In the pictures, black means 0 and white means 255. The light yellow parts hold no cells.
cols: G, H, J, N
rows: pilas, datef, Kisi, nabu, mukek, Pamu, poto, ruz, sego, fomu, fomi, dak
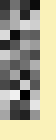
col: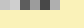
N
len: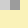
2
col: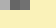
J

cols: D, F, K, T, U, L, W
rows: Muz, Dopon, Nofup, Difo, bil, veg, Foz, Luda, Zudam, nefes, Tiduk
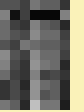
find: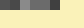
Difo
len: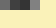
4
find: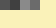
veg
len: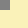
1
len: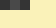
3
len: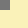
1
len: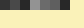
7

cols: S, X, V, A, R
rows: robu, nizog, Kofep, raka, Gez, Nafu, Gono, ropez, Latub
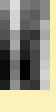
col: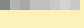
R
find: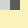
Kofep
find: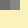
robu
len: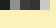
5

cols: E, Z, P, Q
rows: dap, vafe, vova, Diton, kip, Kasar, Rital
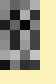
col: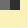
P
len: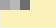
3
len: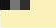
3
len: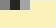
3
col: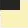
Z

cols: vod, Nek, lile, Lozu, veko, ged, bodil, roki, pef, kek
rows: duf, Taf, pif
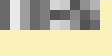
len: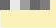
5
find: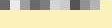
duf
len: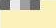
4
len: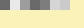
7
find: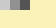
pif
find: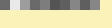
Taf

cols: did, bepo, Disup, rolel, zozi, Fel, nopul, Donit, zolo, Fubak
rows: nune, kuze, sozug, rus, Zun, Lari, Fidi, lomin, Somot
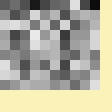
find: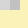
Fidi
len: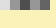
5
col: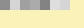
did
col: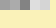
did
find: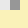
rus
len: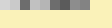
9
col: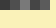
nopul

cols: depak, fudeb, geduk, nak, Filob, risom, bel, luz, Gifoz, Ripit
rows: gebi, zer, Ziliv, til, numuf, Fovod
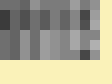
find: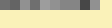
Fovod
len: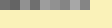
9
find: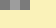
gebi
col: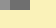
nak
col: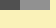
geduk
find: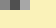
Ziliv

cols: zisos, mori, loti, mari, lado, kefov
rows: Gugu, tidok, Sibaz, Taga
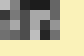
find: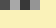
Sibaz
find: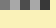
Sibaz

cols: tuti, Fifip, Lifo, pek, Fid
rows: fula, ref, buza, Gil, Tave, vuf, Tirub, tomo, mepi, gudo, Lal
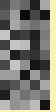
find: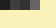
vuf
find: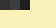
Gil
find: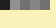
gudo

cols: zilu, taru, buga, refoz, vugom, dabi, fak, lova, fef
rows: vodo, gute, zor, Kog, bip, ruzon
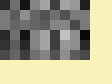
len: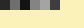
6
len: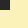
1

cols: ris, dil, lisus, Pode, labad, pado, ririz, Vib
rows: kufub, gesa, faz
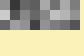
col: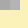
ririz
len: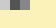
3
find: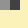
faz
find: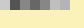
gesa
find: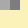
kufub
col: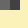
Pode

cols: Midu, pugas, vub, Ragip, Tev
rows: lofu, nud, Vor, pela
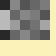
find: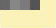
nud
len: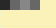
4
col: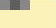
vub

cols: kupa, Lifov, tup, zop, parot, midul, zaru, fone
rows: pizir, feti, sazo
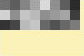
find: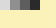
pizir
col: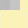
zop
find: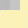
sazo
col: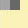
zaru
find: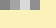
pizir

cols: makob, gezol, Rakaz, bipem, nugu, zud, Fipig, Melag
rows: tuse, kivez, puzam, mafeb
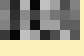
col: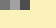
zud
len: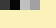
4
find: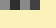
kivez
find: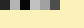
tuse
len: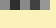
5
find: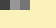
kivez

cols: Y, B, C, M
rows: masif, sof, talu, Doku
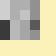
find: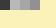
Doku
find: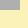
masif
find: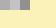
sof
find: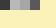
talu
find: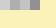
sof
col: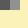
M

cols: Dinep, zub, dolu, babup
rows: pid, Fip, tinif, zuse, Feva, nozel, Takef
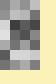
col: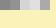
Dinep
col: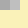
zub
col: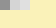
Dinep
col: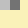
babup
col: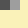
dolu

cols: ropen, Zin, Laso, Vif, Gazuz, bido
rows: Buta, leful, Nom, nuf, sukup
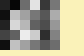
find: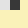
Buta
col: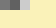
Vif
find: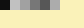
leful
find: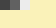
nuf

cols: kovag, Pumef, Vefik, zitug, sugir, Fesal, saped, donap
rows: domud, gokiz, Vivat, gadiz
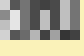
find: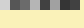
gadiz
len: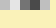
5
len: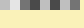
8

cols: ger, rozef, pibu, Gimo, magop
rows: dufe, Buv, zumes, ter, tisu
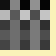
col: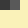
ger
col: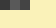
ger
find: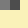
ter
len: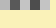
5

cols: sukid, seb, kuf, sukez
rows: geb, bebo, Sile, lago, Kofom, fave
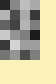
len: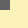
1
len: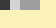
4
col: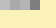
kuf
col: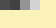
seb
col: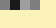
sukez
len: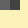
2
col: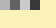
sukid

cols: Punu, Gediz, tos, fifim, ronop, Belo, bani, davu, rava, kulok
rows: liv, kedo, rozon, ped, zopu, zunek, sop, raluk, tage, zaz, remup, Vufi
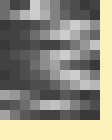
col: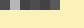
tos
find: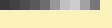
raluk
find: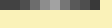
sop

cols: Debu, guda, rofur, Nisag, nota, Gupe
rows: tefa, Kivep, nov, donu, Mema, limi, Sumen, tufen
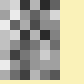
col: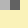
Nisag
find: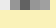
Sumen

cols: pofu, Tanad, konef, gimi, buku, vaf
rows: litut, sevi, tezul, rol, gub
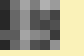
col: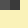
vaf
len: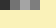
4

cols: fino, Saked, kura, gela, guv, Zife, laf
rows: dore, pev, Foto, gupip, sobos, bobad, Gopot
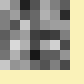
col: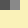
Saked
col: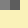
fino
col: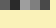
laf
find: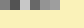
Foto

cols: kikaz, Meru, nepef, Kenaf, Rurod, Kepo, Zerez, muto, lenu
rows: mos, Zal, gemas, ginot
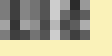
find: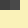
ginot
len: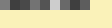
9
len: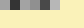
6
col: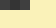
Meru

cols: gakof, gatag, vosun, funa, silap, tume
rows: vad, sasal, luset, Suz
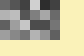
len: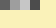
4
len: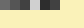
6
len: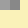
2
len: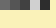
5
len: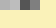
4

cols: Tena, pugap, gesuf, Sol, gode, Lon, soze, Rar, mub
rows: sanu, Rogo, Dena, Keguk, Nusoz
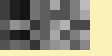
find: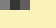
Dena
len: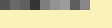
9

